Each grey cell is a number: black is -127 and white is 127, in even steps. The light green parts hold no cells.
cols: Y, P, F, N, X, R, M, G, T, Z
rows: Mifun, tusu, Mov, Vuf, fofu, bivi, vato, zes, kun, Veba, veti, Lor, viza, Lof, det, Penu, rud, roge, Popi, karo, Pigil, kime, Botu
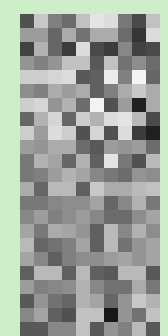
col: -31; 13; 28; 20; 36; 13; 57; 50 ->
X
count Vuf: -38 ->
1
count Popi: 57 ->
5
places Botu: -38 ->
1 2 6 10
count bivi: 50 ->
0
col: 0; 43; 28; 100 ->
G

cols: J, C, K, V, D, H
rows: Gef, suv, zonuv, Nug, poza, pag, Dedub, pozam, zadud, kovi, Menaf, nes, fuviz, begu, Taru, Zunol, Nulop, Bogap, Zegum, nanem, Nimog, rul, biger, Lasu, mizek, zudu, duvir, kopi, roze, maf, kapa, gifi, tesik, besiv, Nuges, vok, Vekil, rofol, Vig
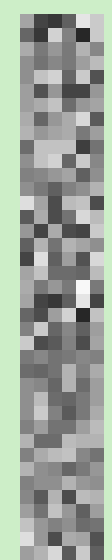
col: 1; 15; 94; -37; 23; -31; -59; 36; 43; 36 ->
J
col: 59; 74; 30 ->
C
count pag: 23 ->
2
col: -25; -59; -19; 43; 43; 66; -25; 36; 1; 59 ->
V
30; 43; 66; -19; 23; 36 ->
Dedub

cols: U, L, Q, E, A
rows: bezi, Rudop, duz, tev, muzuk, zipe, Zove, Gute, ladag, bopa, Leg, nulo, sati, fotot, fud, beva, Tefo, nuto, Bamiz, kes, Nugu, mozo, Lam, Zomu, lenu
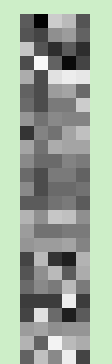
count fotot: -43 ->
0
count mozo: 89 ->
0
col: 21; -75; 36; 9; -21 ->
U
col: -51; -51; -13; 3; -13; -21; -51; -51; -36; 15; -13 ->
L
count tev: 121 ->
1
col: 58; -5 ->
Q
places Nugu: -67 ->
1 2 3 5

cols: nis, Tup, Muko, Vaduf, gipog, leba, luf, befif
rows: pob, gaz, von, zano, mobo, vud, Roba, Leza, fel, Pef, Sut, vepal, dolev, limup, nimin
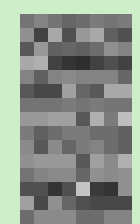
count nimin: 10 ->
3
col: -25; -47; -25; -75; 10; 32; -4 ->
Vaduf

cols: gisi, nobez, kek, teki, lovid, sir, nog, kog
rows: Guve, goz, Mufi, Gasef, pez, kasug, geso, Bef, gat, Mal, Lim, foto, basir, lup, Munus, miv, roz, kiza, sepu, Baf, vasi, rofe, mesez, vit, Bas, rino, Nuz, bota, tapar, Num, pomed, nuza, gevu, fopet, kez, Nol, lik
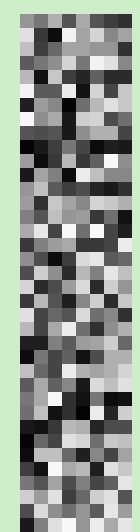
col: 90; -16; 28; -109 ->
lovid
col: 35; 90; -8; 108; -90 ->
sir
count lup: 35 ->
1
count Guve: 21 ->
1
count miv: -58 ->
2
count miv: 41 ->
1

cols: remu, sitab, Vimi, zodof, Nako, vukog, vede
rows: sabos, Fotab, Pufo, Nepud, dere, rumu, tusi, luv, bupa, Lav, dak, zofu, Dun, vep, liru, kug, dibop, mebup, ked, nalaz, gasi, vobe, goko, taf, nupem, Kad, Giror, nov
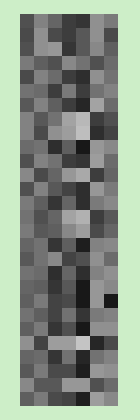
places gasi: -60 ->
3
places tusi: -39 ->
1

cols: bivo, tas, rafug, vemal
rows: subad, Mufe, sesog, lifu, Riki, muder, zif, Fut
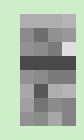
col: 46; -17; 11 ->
tas
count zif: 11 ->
1
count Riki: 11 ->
1
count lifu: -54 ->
4
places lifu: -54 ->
1 2 3 4
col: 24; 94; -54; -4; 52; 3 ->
vemal
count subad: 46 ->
3

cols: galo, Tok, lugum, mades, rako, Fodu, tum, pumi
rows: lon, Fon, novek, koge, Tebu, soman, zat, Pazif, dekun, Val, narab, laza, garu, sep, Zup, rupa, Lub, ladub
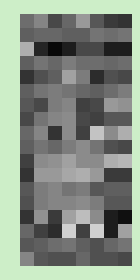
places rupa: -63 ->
2 5
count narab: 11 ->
3
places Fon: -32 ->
1 4 5
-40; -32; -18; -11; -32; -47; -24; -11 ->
Lub

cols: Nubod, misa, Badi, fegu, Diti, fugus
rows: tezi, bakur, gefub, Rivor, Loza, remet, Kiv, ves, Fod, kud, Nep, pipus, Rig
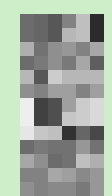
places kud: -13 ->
3 4 6
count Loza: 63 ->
0
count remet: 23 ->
0

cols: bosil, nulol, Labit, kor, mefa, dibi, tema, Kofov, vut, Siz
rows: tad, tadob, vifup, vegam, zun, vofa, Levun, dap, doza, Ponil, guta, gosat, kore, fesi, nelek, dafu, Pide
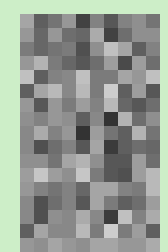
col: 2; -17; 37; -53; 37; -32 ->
Kofov
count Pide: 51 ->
0
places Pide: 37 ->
3 6 7
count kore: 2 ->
3
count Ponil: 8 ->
1
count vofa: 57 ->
2
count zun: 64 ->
3

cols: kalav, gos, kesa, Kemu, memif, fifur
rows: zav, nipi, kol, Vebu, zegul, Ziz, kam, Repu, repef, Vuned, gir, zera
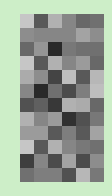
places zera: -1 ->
2 3
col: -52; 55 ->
memif
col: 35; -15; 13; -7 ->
fifur
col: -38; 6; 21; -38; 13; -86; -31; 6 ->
gos
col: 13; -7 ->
fifur
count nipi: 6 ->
3

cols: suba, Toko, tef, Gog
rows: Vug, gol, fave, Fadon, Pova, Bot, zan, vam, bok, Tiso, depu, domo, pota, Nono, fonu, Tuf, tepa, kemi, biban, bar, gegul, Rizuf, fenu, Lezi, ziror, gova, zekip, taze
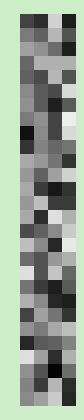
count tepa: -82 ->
0
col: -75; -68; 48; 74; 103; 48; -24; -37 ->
Gog
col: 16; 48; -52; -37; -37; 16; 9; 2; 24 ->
Toko
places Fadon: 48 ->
2 3 4
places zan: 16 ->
1
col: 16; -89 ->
suba

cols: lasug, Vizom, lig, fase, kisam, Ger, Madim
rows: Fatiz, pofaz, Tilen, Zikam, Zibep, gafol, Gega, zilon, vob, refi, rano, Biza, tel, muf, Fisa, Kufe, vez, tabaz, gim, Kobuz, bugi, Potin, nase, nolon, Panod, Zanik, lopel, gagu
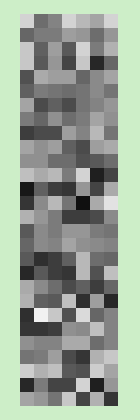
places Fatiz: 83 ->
1 4 7
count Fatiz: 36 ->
1

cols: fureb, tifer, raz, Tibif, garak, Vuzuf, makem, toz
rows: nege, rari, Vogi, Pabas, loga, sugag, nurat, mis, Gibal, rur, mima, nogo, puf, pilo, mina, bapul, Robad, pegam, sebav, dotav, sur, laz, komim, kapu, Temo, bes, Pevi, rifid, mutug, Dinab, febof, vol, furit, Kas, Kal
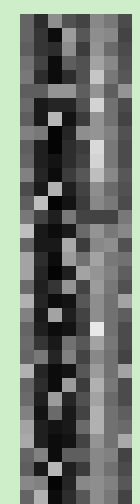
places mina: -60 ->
2 5 6 7
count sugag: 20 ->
4
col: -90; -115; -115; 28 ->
raz

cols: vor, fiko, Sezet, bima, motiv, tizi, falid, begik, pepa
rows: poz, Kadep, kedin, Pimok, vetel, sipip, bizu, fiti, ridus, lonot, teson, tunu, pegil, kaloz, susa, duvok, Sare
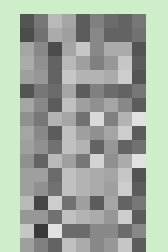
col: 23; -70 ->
fiko
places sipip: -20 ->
3 7
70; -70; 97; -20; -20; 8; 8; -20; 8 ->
duvok

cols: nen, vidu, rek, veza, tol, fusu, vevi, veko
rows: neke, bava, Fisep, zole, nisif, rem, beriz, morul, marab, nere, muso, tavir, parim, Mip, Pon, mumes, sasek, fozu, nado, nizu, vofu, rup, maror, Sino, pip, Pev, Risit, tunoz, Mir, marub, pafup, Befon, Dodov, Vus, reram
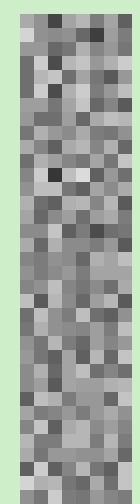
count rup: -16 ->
2
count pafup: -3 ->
4

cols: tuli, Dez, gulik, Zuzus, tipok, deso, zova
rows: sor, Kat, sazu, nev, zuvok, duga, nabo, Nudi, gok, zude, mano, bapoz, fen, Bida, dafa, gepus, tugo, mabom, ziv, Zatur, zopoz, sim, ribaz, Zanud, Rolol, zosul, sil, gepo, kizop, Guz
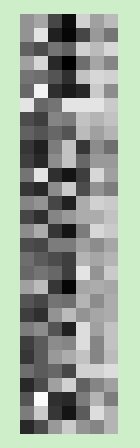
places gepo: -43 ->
1
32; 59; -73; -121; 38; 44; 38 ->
Zatur
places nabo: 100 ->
1 4 5 6

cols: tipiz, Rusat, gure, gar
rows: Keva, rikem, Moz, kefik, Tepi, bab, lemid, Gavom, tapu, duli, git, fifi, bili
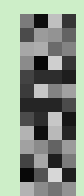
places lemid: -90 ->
1 2 3
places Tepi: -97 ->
4
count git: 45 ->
0

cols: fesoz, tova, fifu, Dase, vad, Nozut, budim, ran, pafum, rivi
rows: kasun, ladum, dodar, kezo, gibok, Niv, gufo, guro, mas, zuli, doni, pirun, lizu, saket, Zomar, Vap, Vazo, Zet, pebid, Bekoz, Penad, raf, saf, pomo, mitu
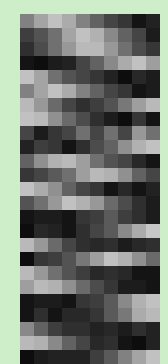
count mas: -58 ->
4
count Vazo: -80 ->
3

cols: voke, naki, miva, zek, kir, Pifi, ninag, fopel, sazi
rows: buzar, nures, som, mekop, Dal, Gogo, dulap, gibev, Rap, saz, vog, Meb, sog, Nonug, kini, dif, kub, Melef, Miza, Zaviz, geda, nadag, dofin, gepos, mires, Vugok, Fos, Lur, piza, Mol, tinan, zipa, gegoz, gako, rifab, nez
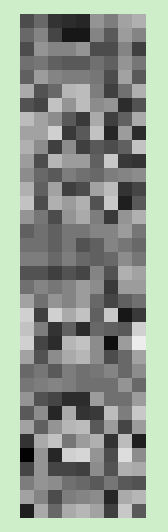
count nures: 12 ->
0
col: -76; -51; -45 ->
ninag
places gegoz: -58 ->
1 3 4
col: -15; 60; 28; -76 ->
ninag
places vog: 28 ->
1 4 5
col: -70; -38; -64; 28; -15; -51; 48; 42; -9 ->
kir
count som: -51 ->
3

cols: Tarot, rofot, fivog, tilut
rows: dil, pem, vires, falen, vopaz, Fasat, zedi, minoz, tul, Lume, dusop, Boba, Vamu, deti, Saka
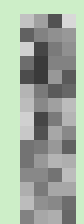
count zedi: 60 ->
2
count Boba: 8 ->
2

